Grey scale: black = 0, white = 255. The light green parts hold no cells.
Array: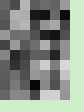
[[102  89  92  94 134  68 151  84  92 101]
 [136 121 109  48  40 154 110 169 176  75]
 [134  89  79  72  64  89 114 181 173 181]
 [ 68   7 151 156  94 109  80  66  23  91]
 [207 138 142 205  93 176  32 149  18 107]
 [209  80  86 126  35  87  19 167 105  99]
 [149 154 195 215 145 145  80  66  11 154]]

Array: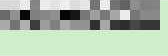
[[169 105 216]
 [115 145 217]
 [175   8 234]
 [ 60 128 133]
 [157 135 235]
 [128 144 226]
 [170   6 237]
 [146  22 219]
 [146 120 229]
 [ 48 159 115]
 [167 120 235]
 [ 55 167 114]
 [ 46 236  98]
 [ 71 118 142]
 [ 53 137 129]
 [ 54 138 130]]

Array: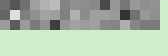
[[155 101 110]
 [ 91 223  85]
 [155 127 111]
 [122 144 160]
 [145 163 177]
 [ 62 158 187]
 [150 128 131]
 [162 176 143]
 [156 140 141]
 [160 159 137]
 [136 158  73]
 [133 154 150]
 [175  51 119]
 [134 114 153]
 [122 152 142]
 [123 143 145]]

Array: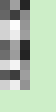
[[208  88 216 110  95 210 211 102  95]
 [237  61 243 156 163 235 252  62 160]
 [147 158 145  35  42 158 149 138  37]]

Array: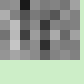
[[149 143 115 146 174 139]
 [165 197 185 189 129 145]
 [151 119  63 100  82  25]
 [139 141 157 139 122 143]
 [ 97  46  93  54 108 124]
 [131 136 170 131  86 131]
 [141 124 104 124 147 118]
 [129 126 161 129 129 161]]

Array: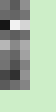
[[ 91  70 115 118 182 105  21 105 119]
 [110  48  82 102 137  94 242 101  91]
 [132 146 129 161 171 109 213 116 143]]

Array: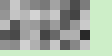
[[145  83 190 149 139]
 [139  73  83 196 200]
 [208 160 162 184 152]
 [176 183 155 211 132]
 [128  68 116 171 121]
 [198 104 156 200 163]
 [ 88 174  90  89 126]
 [135 176 151  68  76]
 [194  40 202 191 124]]
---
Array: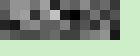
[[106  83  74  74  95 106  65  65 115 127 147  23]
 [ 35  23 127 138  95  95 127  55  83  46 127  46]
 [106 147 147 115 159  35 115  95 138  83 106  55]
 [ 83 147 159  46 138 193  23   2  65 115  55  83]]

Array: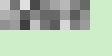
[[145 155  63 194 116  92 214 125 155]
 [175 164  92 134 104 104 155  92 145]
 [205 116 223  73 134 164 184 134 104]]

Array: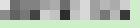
[[139  98 119  67 206 195  44 195 216 160 119 183  56]
 [225 109 130 130 160 171 109 183 216 160 183 171 206]]

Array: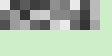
[[113 155  52 196 206 134 134 123  61 187]
 [233  61  91  61  71 144 123 233  80 187]
 [ 80 155 176 101  80 206 233 101  52 164]]

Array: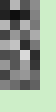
[[ 33  14  33 130]
 [171 194  44 120]
 [130 108  76  97]
 [ 44 182  86 140]
 [ 66 151  97 171]
 [ 66 140 151 108]
 [151  86 160  54]
 [182  66 182 120]
 [ 76  86 217  44]]

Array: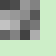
[[ 99 130  66 173]
 [194 173  99 119]
 [162 152 141  87]
 [ 66  76 152 130]]

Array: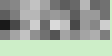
[[ 25  72 144 206 104 218 194  72 154 135 206]
 [125 135 174 194 164 113  93 104 183 104 113]
 [ 93 125 183 183 144 154 144  93 154 154 113]
 [125 164 194 144 113  84 164 135 164 174 125]]

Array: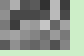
[[144  72  72  72  81 186  72]
 [132 175  81  90  49 186  60]
 [ 90 144 111 101 121  81 132]
 [154 163 144 132 111 154 121]
 [121  60 163 154 197 101 163]]
